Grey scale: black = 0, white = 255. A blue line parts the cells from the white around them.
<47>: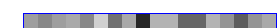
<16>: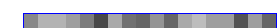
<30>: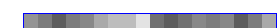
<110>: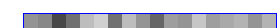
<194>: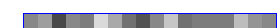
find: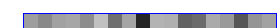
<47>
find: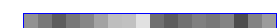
<30>
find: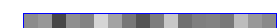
<194>

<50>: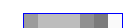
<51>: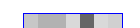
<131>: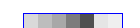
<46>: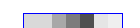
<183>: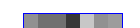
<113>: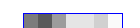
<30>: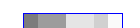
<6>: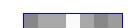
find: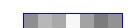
<6>
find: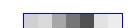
<46>
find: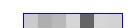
<51>
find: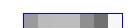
<50>

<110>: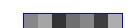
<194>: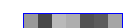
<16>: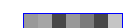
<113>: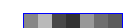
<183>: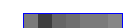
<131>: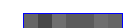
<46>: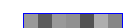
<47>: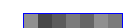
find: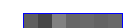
<131>
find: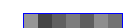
<47>
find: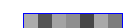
<46>
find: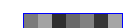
<110>
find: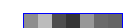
<113>

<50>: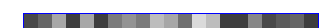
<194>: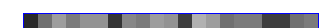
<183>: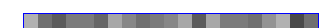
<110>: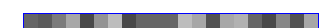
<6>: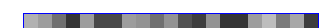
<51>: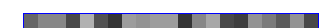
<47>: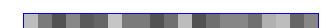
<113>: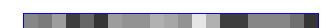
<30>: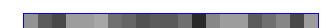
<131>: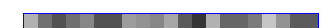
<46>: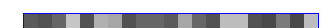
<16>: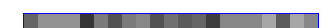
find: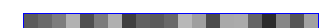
<110>
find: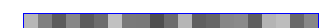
<47>

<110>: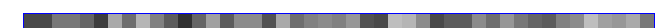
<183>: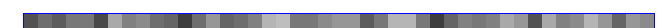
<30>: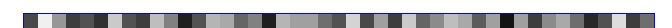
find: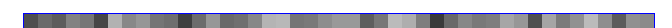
<183>
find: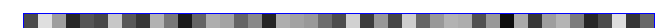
<30>

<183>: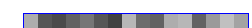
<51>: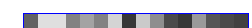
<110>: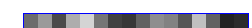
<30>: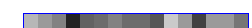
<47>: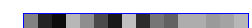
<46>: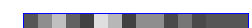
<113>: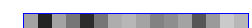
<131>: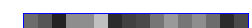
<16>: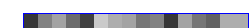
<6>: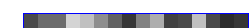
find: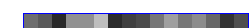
<131>
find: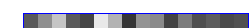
<46>
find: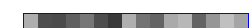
<183>
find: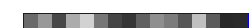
<110>
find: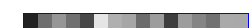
<16>
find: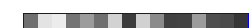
<51>

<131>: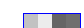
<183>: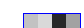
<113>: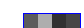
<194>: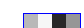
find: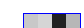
<183>
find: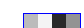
<194>
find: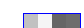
<131>

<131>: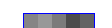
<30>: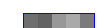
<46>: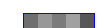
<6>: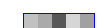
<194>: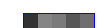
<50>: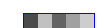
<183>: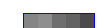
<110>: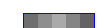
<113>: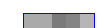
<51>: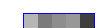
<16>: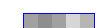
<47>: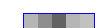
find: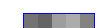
<30>
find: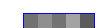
<46>
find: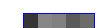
<194>
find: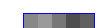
<131>

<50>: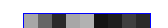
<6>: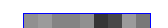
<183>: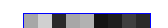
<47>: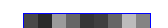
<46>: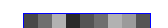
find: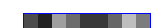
<47>
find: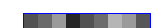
<46>
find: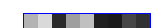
<183>

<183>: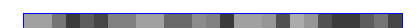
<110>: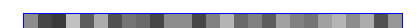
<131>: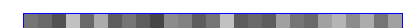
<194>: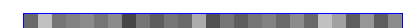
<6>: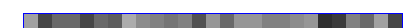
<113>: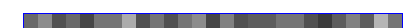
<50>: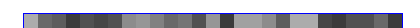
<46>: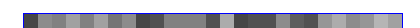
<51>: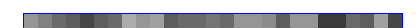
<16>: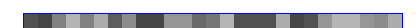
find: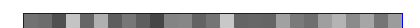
<131>
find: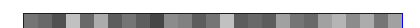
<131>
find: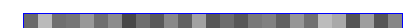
<194>
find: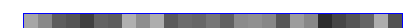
<51>
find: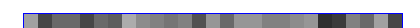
<6>

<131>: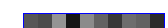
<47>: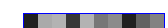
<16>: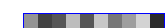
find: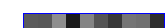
<131>
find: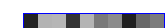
<47>

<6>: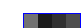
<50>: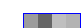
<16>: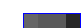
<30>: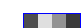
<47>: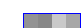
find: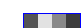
<30>
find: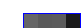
<16>
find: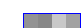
<47>

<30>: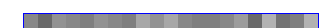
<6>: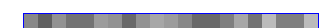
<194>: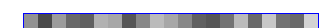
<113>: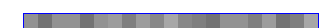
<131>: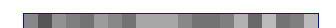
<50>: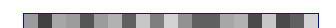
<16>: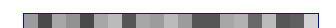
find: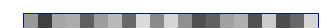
<50>
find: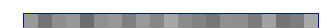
<113>
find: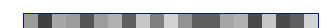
<50>
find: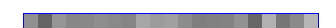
<30>

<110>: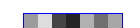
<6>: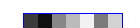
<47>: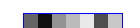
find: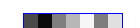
<6>
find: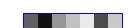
<47>

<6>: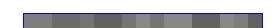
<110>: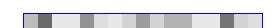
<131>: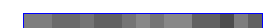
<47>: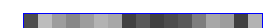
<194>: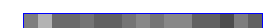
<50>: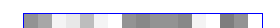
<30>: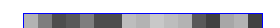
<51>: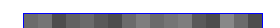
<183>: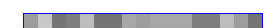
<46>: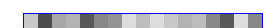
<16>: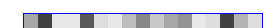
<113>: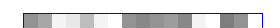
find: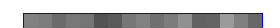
<6>
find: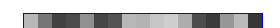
<30>

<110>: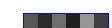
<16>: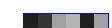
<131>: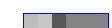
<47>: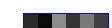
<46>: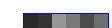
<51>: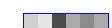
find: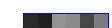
<46>
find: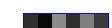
<47>
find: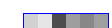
<51>

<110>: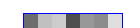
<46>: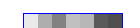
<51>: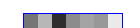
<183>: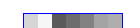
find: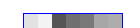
<183>
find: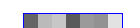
<110>

